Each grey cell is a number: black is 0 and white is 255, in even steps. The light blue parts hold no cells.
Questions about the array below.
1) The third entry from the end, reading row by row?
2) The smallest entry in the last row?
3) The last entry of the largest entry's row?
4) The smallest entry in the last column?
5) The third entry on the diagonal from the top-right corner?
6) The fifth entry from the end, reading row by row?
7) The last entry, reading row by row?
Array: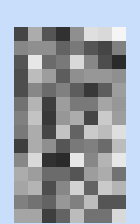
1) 114
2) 62
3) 245
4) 42
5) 135
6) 99
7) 217

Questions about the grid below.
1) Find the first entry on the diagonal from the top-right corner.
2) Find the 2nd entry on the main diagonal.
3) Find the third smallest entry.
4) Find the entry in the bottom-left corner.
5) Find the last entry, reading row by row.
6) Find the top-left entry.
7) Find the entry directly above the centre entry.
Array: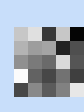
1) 5
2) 157
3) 56
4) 71
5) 231
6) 199
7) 164

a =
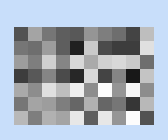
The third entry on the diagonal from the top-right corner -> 216
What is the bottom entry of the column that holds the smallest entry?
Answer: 252
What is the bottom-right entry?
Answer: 82
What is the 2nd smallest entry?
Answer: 32
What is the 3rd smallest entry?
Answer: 39
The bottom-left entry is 184
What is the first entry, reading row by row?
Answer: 82
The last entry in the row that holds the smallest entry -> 196
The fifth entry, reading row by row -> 88
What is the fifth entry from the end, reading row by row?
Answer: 94
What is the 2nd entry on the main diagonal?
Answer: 110
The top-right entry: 190
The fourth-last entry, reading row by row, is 231
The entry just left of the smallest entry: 133
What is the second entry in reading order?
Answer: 164
